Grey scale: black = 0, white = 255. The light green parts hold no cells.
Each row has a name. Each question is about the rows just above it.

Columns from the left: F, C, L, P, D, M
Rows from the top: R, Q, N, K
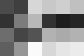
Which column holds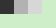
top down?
P
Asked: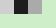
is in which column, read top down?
D
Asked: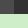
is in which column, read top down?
F
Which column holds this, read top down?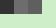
F
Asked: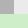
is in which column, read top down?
M

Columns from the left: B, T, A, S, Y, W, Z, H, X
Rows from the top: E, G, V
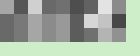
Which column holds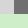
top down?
Z
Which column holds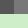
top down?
T
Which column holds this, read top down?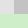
H
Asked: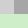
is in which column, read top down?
A
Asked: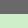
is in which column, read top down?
B

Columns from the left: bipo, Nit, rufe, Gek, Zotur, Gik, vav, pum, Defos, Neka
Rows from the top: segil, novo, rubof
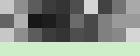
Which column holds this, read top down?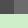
Gik
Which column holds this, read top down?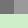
Defos

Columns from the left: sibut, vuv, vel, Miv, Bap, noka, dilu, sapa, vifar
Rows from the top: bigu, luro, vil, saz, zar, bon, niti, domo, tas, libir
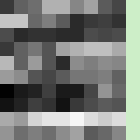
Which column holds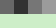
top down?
vel
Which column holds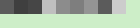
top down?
sapa
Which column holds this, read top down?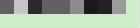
vuv
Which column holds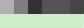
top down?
Miv
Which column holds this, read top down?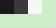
noka
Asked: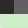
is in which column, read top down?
vuv
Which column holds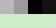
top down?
sibut

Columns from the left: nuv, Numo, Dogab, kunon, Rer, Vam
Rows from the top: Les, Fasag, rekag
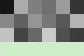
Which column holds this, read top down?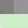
Dogab
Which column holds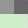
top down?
Dogab
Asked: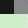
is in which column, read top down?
nuv

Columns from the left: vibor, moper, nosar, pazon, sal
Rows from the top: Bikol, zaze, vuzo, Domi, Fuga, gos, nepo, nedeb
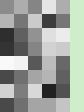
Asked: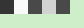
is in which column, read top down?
vibor
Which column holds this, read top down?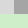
nosar
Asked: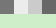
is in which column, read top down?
sal
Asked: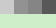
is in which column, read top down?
nosar
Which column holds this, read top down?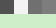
moper
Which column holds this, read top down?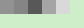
nosar

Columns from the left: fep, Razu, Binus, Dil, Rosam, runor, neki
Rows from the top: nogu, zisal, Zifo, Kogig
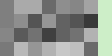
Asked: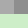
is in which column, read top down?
Razu
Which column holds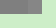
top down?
fep
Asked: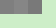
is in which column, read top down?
fep
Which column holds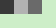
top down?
neki
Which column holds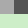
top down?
Binus
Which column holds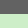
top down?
Rosam
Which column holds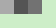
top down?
Binus

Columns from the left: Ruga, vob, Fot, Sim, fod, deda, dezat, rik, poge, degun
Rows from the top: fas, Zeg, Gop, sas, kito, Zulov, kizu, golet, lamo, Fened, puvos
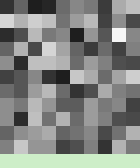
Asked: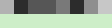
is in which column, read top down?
vob
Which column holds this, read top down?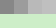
Fot
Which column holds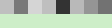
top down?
Sim
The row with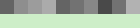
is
Fened
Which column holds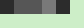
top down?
vob

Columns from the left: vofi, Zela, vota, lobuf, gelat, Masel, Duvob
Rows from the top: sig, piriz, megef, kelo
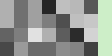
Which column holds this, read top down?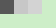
Duvob
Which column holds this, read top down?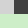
Duvob

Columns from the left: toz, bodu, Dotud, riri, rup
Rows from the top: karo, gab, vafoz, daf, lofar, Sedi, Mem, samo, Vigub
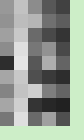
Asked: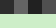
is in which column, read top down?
rup
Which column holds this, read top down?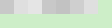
bodu
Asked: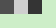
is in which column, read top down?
Dotud
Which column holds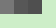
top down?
Dotud
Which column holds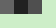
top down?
rup
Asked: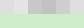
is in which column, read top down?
bodu
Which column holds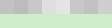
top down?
bodu

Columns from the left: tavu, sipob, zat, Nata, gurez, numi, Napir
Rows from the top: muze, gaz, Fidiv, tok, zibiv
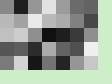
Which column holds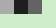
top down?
gurez
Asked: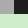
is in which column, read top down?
gurez
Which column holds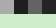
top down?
gurez
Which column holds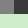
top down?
numi
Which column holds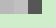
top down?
tavu
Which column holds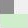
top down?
Napir
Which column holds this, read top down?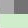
Nata

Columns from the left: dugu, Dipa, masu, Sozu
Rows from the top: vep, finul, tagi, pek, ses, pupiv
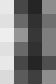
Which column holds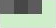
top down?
Dipa
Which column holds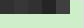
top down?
masu

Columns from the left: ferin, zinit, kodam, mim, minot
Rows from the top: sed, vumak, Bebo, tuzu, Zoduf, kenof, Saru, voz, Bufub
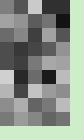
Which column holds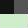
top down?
minot
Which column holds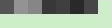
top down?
zinit
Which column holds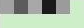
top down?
mim
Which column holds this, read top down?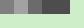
ferin
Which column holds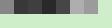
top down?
zinit

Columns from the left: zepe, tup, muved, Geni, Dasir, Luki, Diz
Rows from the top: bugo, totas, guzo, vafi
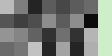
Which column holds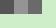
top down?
zepe
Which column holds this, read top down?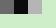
Diz
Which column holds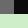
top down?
Diz
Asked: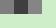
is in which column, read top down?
tup
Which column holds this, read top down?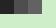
muved
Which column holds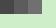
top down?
Dasir

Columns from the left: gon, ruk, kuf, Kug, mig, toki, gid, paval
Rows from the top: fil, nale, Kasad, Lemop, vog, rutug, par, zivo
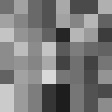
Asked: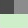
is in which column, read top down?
paval
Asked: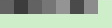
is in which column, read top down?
paval
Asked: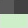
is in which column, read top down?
mig
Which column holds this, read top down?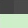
gid
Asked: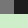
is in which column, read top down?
mig
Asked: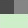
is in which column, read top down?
toki

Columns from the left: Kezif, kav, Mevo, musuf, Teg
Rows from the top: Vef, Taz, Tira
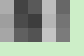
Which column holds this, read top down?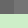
Teg
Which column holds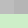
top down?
musuf
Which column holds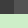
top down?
Mevo
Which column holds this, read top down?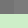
Teg

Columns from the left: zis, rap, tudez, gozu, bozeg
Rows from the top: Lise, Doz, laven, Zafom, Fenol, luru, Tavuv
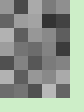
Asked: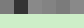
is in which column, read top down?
gozu
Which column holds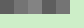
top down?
rap
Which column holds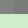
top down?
gozu

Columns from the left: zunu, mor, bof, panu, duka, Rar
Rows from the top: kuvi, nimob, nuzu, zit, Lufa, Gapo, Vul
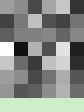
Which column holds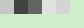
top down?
duka
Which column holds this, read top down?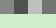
panu
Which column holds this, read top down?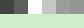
zunu
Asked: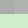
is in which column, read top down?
duka
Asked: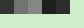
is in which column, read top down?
Rar

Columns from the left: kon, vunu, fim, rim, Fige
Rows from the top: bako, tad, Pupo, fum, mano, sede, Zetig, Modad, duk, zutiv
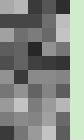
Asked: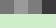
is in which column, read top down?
kon
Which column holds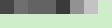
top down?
vunu
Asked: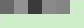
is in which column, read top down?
rim
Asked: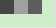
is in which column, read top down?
kon
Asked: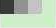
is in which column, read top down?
vunu
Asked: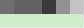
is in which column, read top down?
vunu
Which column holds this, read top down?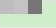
Fige

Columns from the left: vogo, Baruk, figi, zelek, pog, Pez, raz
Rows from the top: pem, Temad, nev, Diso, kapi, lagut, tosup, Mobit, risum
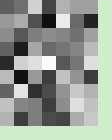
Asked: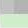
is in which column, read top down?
vogo
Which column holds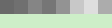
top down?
Pez
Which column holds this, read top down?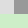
figi
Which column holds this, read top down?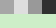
figi
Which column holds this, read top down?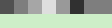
figi

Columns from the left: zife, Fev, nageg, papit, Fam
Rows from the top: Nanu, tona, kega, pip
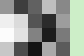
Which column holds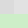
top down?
Fev
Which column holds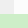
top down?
zife
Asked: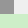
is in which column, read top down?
zife

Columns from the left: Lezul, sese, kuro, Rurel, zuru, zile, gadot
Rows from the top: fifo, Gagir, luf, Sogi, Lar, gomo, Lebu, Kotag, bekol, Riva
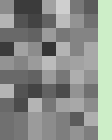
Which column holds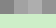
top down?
zile
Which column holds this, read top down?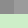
kuro
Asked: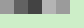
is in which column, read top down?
kuro

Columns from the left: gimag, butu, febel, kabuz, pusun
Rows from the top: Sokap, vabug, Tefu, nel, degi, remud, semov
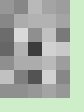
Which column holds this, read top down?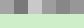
pusun
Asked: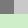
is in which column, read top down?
pusun
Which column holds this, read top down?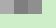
butu
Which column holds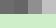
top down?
gimag
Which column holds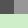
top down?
febel
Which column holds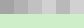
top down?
kabuz

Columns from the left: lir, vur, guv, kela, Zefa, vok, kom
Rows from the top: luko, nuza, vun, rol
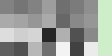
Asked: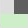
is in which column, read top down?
lir
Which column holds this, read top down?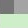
vur
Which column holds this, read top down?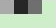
kela
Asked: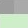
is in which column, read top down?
kela
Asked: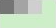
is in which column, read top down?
vur
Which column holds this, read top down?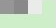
kom

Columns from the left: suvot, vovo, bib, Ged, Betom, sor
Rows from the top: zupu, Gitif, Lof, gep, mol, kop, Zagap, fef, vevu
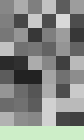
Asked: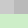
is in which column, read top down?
sor
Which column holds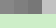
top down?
suvot
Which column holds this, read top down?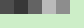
sor
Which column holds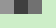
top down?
Betom
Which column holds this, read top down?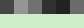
vovo

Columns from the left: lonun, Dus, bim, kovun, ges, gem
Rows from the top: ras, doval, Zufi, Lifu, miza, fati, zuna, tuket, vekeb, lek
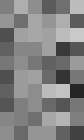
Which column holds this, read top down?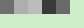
ges
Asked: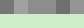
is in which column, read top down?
bim
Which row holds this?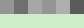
doval
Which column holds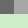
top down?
kovun
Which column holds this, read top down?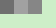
Dus
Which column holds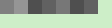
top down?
lonun
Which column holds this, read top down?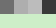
ges

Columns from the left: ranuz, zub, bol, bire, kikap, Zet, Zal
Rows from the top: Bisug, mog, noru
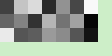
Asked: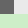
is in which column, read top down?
ranuz
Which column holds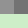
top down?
kikap
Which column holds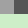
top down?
Zet

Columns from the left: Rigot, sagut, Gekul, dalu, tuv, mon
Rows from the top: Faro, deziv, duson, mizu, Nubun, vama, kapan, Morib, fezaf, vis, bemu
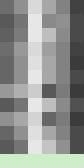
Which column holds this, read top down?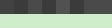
mon
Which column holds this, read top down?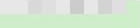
Gekul
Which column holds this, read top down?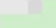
Gekul
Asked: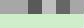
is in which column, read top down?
dalu
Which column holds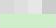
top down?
Gekul

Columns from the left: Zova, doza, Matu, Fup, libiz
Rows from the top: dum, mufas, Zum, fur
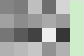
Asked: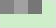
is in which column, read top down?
Zova
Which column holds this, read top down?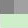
Zova
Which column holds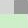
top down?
libiz
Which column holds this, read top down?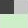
Matu
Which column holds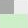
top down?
Fup

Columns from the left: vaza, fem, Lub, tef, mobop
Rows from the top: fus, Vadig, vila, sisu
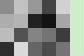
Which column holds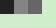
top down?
Lub
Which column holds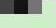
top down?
tef
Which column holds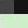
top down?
tef
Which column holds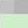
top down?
fem

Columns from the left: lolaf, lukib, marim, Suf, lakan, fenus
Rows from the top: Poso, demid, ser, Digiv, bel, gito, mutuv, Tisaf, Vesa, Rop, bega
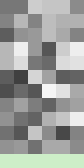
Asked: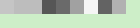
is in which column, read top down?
Suf
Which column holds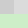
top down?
lakan
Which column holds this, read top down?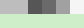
Suf
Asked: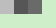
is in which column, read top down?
Suf

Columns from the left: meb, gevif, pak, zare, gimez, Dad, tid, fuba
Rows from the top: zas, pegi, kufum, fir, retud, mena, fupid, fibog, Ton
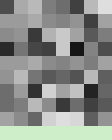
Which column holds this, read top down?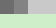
gimez
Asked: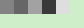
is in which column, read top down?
gimez
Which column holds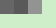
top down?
fuba

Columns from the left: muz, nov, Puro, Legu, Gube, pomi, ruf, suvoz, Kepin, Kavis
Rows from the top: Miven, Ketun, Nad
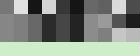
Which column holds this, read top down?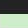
pomi
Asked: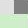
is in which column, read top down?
nov
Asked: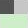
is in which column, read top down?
Kepin
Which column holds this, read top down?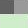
suvoz
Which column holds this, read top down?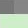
muz

